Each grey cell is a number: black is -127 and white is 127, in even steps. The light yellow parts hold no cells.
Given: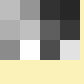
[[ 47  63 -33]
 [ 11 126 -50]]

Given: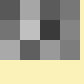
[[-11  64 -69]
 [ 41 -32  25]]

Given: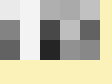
[[  3 115 -55]
 [-29 115 -90]]

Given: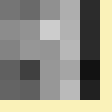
[[12 18 76]
 [ 3 22 21]]

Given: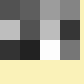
[[ 62 -45  61]
 [-76 -93 125]]

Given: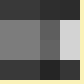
[[ -3  -3 -33]
 [ -3  -3 -28]]

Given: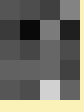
[[ -69 -118   -4]
 [ -44  -57  -25]]

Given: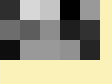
[[ -18  -34   13]
 [-113   25   25]]

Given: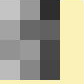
[[ 35 -23 -30]
 [ 18  25 -55]]
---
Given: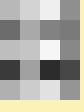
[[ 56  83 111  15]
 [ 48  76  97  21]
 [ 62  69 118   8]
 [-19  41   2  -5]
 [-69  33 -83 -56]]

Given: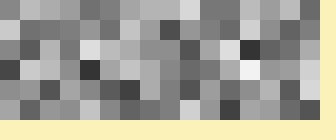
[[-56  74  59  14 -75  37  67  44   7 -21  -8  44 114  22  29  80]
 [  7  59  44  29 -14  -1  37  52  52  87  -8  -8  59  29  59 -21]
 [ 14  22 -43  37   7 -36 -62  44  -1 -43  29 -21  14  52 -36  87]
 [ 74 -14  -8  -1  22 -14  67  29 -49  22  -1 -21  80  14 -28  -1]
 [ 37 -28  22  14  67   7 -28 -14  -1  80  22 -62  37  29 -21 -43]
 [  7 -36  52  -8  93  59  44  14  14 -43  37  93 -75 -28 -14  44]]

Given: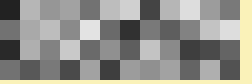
[[-93  54  22  34 -13  61  80 -59  54  93  28  -6]
 [-86  47   2  73 -21  16 -33  67  10 -65 -53 -27]
 [-13  41  61  10  99 -21 -78  -6 -33   2  67  93]
 [-13 -39  -6 -53  34 -65  28  16  34 -27  47 -45]]

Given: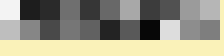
[[  62    6  -54   -9  -30  -92  -38 -120   93   13   -1]
 [ 115  -98  -85  -16  -73  -23   40  -67  -46   27   54]]

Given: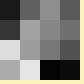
[[  43  101 -123 -115]
 [ -74   35    6  -15]
 [  93   28   -8  -46]
 [-102  -30   14  -38]]

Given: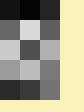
[[ -25   89  -33]
 [  27   60   -6]
 [  75  -47   48]
 [ -85  -69  -12]
 [-109 -123  -91]]

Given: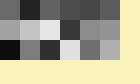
[[  34   68  102  -71   12   20]
 [-113   -2  -79   96  -16   47]
 [ -22  -92  -28  -50  -57  -36]]
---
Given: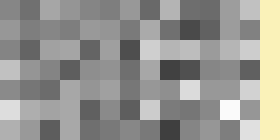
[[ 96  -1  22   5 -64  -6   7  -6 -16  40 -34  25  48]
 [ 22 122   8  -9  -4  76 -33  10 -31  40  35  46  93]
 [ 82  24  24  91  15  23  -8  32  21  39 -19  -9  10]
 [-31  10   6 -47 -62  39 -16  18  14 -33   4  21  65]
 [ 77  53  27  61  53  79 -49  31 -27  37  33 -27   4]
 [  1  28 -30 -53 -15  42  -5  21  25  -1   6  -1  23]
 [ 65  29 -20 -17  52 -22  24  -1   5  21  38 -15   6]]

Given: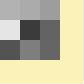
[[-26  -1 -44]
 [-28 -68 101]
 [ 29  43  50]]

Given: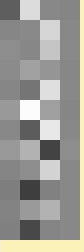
[[  8   4 -55   0]
 [  8  50  26   3]
 [  8   1 -65  -1]
 [  8  83  13   5]
 [ 13 -60  50  25]
 [  8 103 -35   8]
 [  6  31 124  25]
 [  8  94 -10   6]
 [  7  21  33  11]
 [  9  69   7  13]
 [  8  85   9   6]
 [  5   8  92 -33]]

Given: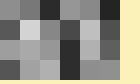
[[ 16  14 -82  48  34 -42]
 [-32  49 -82  23  41  30]
 [-47  63 -54   7  83 -39]
 [-91   9  22 -84  -7  14]]

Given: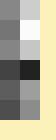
[[ 12 -49]
 [ 30 -34]
 [-93 -60]
 [ 70   5]
 [123 -10]
 [ 77   7]]

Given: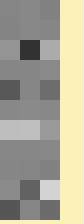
[[-19   5 -41]
 [ 83 -29  11]
 [  2   5   6]
 [  8   7   7]
 [ 26  63  62]
 [  8  10   8]
 [-18   6 -39]
 [  9   6   6]
 [ 43 -77  20]
 [  6   8   4]
 [  1   8   5]]

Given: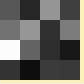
[[ -71  -68 -113  -76]
 [-104  -82  -28  124]
 [  -3  -79   22  -13]
 [ -64   21  -89  -40]]
